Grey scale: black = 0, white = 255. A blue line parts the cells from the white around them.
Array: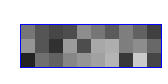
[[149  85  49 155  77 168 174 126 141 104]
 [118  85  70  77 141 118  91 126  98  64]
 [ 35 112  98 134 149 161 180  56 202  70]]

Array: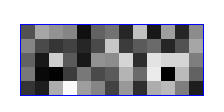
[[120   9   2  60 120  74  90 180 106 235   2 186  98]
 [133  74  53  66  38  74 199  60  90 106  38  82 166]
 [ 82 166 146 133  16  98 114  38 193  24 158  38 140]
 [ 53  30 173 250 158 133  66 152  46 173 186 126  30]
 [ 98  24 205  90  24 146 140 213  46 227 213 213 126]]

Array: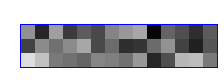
[[ 66 139 113 139 167  73 107  46  53 107 146  66  32  86]
 [221 194 121 113 100 133 127 113 152  38  79 182 188 121]
 [146  38 159  59  92  73 133 152 167   6 100  79  46  92]]

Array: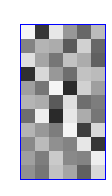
[[110 238  42 231 172 118]
 [180 172  90 223 110 125]
 [223 165 118 194 172  96]
 [180 152 125 245  62 216]
 [137 187 144 131 231  54]
 [ 48 216 152 110 194 187]
 [131 180 172  90 209 103]
 [144 118 194 165  96 216]
 [159 125 202 137 131 238]
 [245  54 231 152 103 187]
 [159 118 245  42 209 159]]

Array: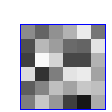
[[220  50 126 227 235 163]
 [139 100 145 178 235 118]
 [126 199 151  63  23 171]
 [ 79 184 157 106 100 227]
 [ 93 132 191 163 199 191]
 [ 63 249 212  71  71 178]]

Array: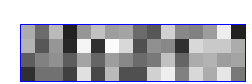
[[ 48 113 113  64 224  72 186  80  80 209 238 129 216 172 230 121]
 [ 93 129 144  93 164 101 157 136 107 121 193 101 172 179 157 164]
 [179  87 150  40 245  48 251 216  80 144 136  48 216 201 201 172]
 [172 107 186  33 150 193 157 164 107  87 209 136 129 157 238  33]]
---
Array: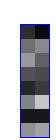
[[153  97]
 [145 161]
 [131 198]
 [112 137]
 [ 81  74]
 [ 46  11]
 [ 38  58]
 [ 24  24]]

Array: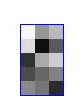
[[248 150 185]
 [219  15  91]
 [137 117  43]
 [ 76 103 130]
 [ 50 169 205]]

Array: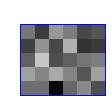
[[160 132 168 132  85 160]
 [117  58 152 125  71  85]
 [110 110   7 103 138  79]
 [ 97 199  79  97 117 125]
 [ 64 146  71 176  50  58]]

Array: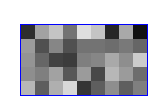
[[183  94 175 216  53  94 142  94 127]
 [155  80 134  80 115 115 109 121 102]
 [148 102  66  60 127 134 169 142 204]
 [142 127 162  87 155  72 183 155 109]
 [ 46 162 196 115 223 196  38 169  17]]

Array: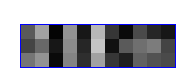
[[117 147  10 132  46 162  54  31  98  82  74]
 [ 90 162   4 147  23 183  54  10  74  38  23]
 [ 68 104  23 140  38 197  17  90 111 124  68]]

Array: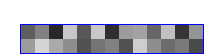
[[156 213 170 142  81 116 129  81 206 142 108 122  73]
 [ 94 129  40 200  88 200  46 156 162 102 192  53 148]]

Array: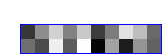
[[111  76 239  92 253   7 162  28 148  98]
 [ 55 142 209 130 202  61 124 225 189 105]]
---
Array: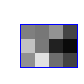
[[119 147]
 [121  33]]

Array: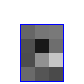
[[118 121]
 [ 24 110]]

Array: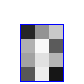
[[147 201]
 [248  91]]

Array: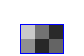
[[114  42]
 [ 40 100]]

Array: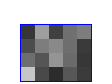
[[158  64]
 [125 137]]

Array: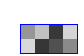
[[193  56]
 [ 54  81]]

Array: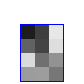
[[ 62 231]
 [ 68 222]]

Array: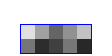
[[161 101]
 [ 45  64]]

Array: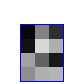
[[130  47]
 [216 174]]
